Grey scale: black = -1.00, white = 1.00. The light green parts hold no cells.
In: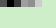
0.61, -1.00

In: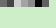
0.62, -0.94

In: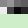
0.86, -0.94

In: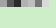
0.70, -0.67

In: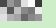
0.97, -0.54

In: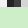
0.90, -0.72

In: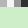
0.92, -0.62

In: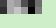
0.54, -0.98

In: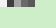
0.90, -0.51

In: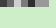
0.62, -0.64
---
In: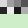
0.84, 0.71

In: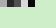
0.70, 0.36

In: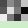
0.86, 0.75

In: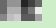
0.84, 0.59

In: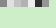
0.86, 0.76

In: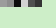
0.65, 0.22

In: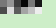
0.86, 0.73

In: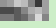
0.70, 0.57

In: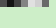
0.76, 0.63

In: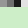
0.77, 0.18
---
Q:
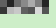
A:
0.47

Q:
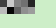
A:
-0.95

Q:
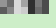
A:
0.04

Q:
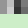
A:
0.61

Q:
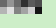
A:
0.76

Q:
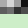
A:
-0.14
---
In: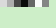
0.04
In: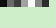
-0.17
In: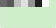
0.16
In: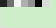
0.14
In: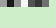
-0.13
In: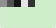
-0.36
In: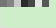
-0.09
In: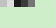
-0.08
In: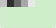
0.30
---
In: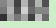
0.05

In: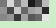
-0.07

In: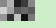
0.06

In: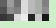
-0.24

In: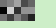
-0.11

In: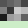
-0.34

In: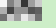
0.92

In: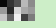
-0.93
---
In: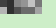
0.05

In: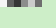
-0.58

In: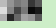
-0.06

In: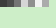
-0.09

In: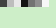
0.82

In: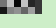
-0.95
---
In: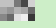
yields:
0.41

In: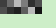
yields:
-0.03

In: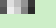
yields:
0.49

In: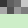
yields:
-0.25

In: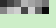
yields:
0.28

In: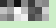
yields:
-0.27

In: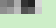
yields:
-0.60
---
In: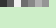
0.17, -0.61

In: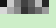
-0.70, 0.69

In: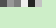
0.53, -0.37

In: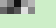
0.42, -0.21

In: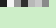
0.08, -0.76

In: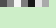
0.33, -0.38

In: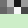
0.21, -0.21

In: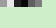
-0.01, 0.22

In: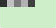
-0.50, -0.63

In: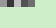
-0.14, 0.19
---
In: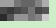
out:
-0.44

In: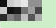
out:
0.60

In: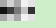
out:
-0.86

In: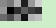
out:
0.19

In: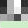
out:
-0.52

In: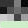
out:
-0.83

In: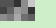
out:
-0.48

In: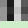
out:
0.18
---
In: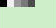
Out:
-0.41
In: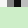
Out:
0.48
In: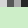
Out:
-0.70
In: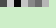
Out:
0.43
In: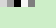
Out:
-0.01
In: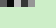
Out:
0.18
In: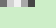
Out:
-0.45
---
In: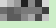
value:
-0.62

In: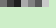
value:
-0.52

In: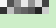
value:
-0.61

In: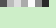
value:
-0.36

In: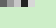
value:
-0.23

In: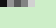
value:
-0.31

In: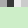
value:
0.34

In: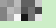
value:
-0.47

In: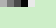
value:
-0.41

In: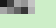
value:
-0.58
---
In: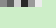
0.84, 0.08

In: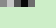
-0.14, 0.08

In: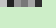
-0.63, 0.53

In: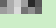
-0.32, 0.24

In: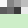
0.48, -0.28

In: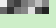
0.05, -0.20

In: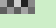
0.07, -0.26

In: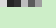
0.25, 0.71

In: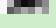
0.08, 0.94
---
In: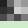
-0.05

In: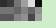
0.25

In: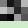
-0.35

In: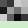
-0.58

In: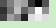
0.73

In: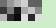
0.74

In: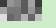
0.51
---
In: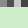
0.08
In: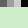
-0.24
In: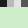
-0.79
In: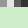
0.18
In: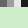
-0.21
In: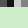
-0.35
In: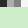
-0.68
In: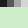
-0.77
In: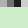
0.38
